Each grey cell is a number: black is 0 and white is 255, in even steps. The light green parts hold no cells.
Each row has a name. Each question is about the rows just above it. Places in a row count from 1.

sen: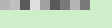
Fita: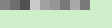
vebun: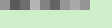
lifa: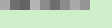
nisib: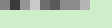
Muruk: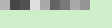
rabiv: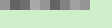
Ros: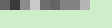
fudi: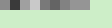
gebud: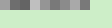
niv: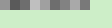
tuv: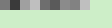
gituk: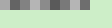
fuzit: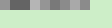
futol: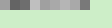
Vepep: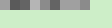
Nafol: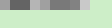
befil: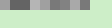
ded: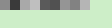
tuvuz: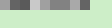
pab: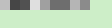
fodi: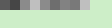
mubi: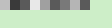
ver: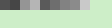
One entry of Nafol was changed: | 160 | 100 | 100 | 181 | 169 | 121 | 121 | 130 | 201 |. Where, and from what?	5, | 160 |
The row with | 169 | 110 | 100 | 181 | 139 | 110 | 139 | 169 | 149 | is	lifa
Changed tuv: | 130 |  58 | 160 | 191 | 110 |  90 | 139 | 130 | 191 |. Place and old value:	1, | 121 |
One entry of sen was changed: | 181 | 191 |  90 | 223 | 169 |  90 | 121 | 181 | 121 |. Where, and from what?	5, | 160 |
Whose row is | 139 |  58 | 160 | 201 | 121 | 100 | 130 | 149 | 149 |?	fudi
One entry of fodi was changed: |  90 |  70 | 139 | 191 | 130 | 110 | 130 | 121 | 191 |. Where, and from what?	5, | 139 |
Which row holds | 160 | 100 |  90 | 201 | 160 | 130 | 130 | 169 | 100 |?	tuvuz

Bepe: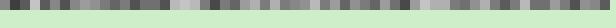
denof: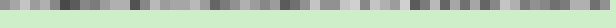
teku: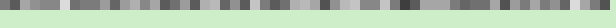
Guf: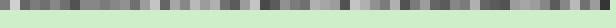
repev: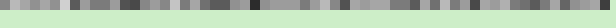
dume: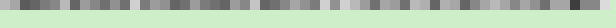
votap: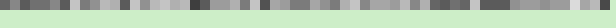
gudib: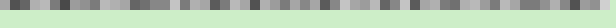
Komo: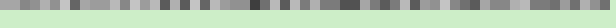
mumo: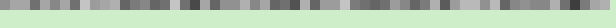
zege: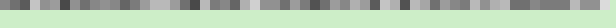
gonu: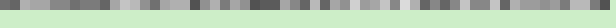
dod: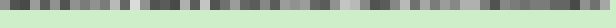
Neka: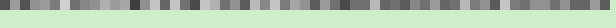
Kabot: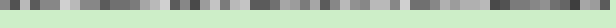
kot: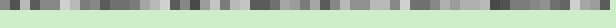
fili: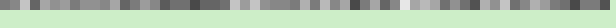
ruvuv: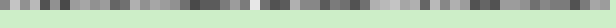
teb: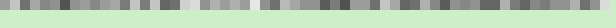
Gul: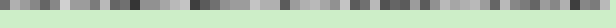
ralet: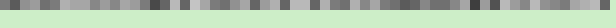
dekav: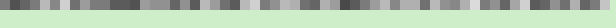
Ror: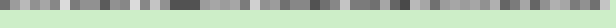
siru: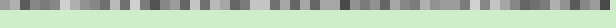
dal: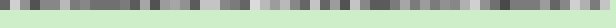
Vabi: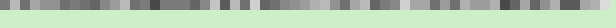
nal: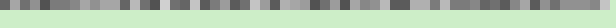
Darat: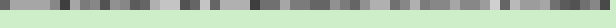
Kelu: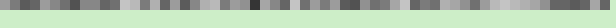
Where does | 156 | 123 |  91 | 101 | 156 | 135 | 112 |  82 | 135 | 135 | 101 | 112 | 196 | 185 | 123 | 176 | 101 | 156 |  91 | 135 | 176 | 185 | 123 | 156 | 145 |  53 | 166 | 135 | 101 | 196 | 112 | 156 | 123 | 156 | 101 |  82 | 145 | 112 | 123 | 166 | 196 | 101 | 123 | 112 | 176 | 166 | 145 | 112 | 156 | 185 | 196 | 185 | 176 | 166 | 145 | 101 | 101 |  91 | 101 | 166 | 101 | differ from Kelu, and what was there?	35, | 91 |
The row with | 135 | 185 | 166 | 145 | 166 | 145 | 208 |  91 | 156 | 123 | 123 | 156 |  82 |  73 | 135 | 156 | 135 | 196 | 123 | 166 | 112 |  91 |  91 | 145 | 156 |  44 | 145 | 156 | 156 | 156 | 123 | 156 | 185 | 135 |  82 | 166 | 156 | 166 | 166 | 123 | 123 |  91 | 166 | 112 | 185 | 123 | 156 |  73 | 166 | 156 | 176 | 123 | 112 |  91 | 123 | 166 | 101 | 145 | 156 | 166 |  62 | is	repev
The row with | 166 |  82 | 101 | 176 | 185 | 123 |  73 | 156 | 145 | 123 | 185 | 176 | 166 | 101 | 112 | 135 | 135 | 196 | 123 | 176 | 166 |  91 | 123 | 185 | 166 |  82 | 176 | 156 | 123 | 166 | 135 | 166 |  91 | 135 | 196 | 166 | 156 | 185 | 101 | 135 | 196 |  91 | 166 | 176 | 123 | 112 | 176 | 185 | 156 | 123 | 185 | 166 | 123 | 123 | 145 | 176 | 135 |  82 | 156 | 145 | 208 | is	gudib

